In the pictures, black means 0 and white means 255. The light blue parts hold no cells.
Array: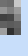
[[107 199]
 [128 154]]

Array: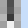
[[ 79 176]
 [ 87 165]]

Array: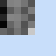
[[129 133]
 [ 92 118]]

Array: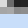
[[108  34]
 [168 138]]

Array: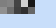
[[132  68]
 [110  64]]

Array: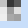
[[ 54  88]
 [155 223]]
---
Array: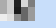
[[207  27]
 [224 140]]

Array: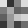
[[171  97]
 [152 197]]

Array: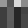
[[94 39]
 [94 39]]

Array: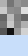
[[142 137]
 [188 125]]

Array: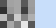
[[153 166]
 [100 203]]

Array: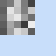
[[227 191]
 [210 231]]

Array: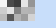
[[227 131]
 [ 88 178]]

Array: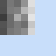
[[123 128]
 [108 172]]
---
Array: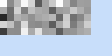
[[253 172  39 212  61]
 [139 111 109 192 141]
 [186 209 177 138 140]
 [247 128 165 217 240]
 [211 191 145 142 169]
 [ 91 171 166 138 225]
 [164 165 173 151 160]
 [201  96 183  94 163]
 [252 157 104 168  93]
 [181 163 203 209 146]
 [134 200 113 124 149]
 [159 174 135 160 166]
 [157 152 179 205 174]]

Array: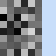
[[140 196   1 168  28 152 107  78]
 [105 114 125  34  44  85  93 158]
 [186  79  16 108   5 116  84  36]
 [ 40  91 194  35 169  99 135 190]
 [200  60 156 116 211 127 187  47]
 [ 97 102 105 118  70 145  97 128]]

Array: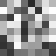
[[113 253 113 187 189  57  50  84]
 [182 180  60 235 142 197  70  56]
 [228  98 251 232 186 232 249 116]
 [109  79 122  55  45  69 167 118]
 [ 41 217 109 158 142 213 157 145]
 [150  51 236 199  91 158 159 113]
 [222 236 158  70 132 202  51 120]
 [183 253 192 238 188 248  76  59]]

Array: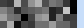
[[ 64 132 160  87]
 [ 53 104 116 172]
 [180  43 107  17]
 [ 76  84   0  68]
 [146  95  69  56]
 [178 105 145 113]
 [ 78 119 159 112]
 [119  34  34 155]
 [106  49 123 104]
 [ 54 197  56 102]
 [  4   2  63  65]]

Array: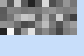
[[164  90  93 145  34]
 [ 84 132 117 140 246]
 [201 129 165 111  71]
 [ 90 118 200  75 150]
 [ 35 124 189  86 225]
 [ 86 119  98 143 109]
 [216 139 168 188 137]
 [ 79 149 109 124 107]
 [107 132 205  83  69]
 [149 125 102 134 124]
 [118 133  63 157 136]]

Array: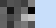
[[ 58 106  98 100]
 [ 83  21  74  53]
 [ 78  82  88 109]
 [ 63 112 181 121]
 [127   4 199  83]]
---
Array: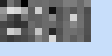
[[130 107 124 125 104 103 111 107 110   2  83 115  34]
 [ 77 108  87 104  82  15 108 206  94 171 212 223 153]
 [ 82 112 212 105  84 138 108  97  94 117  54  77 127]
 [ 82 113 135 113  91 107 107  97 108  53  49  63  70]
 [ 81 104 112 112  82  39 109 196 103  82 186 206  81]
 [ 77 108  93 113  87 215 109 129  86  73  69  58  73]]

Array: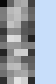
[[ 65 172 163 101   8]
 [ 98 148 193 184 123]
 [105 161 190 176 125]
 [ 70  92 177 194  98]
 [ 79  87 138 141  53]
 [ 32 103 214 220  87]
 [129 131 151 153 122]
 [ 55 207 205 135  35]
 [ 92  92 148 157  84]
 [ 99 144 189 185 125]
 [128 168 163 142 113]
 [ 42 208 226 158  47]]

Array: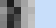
[[196 163 128  27 114]
 [179 172  40  81 152]
 [191 171  74  46 132]
 [194 169  90  38 126]]

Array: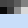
[[129  92  71  67]
 [216 144  57   8]]

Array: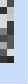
[[ 77 213]
 [191  49]
 [200 217]
 [ 61 219]
 [ 58 125]
 [ 87  75]
 [ 89 169]
 [219  90]
 [ 40  53]]

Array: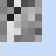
[[153  93  76 228  51 136]
 [164 177 167  42 148 128]
 [114 190 157 197  30 156]
 [147 140 151 177 225 127]
 [ 92 123 133 216 222 125]
 [167 127 127 115 220 145]]
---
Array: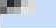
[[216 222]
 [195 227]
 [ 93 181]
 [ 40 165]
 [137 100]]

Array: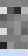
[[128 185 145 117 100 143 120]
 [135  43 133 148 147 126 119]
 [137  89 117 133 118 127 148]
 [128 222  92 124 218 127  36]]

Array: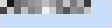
[[ 61 196]
 [176 132]
 [124 144]
 [196  84]
 [123 129]
 [160 206]
 [188 240]
 [159 153]
 [147 133]
 [125 191]
 [108 103]
 [ 25 198]
 [216  68]]

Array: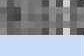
[[ 69 132 115 132  71]
 [ 96 106  97 109 103]
 [207 143 163 131 209]
 [ 79 128 103 109  84]
 [148 134 136 121 141]
 [ 77 113  87 108  80]
 [118 126 110 115 110]
 [114 114 101 123 105]
 [128 129 121 127 115]
 [116  77  64 109 101]
 [ 87  83  76  96  96]
 [133  99 115 124 137]]

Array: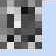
[[102 205 149  97  58 201  72]
 [151  53  68  81  85  33 190]
 [ 90  18  73  73  85  65  97]
 [102 191 203 236  70 172  81]
 [174 209  54  56 118  25 227]
 [106 148 130 122 132 164  89]]

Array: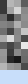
[[ 93 137 144 139 196  74 231 110 106  74]
 [167 213 112 175 135 139  97 137  24 143]
 [182 161  44 123  67 219  69  59  40 151]
 [ 56  56 107 131 112 173  97 152 148 182]]

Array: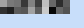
[[ 92  82]
 [ 45 101]
 [103   7]
 [191 202]
 [ 61  92]
 [130 161]
 [ 56  86]
 [114  91]
 [121  32]
 [163  49]]

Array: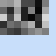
[[124 165 216 192 125]
 [ 15   7  52  40 147]
 [ 71 130   9 176 127]
 [ 73  32  32 135  97]
 [181 156 195  96  55]
 [148  42  77 112  67]
 [155 103 207  47  95]]

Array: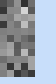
[[110  90 166 122 129  89 116  95 162 162  57]
 [ 49 212 155 190 135 108 119 184 131  60  85]
 [145 138 165 115 130 130  89  94 134 149  55]
 [ 99 136 123 133 132  88 160 167 130  55 157]
 [ 77  55 131  58 127 133 141 153 111 134 127]]
